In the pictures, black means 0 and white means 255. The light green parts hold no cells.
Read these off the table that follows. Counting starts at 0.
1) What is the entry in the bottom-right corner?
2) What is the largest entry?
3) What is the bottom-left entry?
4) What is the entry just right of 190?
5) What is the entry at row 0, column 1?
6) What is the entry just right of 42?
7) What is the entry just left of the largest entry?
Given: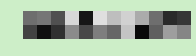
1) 133
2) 223
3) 66
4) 209
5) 118
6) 54
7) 22

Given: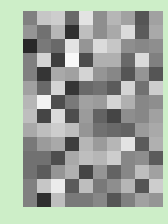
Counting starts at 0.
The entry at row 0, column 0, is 128
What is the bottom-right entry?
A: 149
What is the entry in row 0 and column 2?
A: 205
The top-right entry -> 161
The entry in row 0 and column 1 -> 198
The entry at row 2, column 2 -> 105
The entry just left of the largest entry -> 61
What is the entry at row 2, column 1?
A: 121
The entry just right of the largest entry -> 77
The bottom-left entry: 128
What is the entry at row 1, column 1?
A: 113
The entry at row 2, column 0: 40
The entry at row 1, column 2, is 182
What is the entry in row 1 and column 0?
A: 149
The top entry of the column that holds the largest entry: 105
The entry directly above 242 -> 105
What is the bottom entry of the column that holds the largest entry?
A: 121
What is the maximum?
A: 248

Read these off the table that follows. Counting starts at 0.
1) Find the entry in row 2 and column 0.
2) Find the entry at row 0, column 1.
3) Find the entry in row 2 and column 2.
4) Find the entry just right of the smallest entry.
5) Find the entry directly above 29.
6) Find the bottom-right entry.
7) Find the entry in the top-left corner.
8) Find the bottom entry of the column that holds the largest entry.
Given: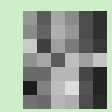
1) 201
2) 91
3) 159
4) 130
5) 106
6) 42
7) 151
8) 174

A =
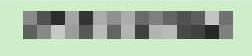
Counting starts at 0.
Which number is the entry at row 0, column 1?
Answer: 81
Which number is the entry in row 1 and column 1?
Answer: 136
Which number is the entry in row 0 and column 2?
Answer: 45
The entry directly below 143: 100
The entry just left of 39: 65
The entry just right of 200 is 156
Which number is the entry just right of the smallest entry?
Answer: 128
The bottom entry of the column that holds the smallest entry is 39
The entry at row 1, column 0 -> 94

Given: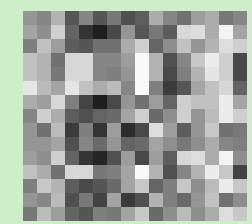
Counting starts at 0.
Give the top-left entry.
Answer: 149
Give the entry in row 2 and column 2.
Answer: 157
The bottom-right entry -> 199
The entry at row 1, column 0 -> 164
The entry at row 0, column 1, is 134
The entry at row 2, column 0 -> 127
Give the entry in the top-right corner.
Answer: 134
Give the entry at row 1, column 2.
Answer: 207
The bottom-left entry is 120
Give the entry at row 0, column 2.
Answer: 179

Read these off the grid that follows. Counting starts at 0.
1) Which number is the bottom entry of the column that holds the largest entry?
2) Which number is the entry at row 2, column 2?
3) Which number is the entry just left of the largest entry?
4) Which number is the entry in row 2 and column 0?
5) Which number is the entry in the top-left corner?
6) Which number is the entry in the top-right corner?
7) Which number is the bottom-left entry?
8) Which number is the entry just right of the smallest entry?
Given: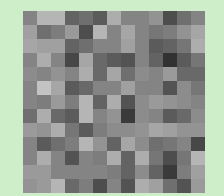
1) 154
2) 160
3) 132
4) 166
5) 132
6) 132
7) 147
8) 91

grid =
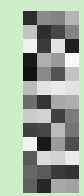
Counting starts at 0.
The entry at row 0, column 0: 45
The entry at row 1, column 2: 71
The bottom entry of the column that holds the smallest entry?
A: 96
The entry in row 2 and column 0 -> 241
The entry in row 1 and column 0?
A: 195
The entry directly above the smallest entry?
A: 25
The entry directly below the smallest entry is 187
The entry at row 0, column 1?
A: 139
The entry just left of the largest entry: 154
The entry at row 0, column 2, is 131
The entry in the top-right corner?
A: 181
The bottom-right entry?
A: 161
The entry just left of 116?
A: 187

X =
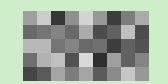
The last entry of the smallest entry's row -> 132
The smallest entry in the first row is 55
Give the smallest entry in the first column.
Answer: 69
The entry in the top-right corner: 171
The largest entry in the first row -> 211
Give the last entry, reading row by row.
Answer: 152
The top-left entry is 159
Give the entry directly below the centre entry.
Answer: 217
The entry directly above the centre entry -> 171
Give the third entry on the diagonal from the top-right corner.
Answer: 61
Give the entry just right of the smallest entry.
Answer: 159
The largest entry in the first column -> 184
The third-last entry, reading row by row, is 138
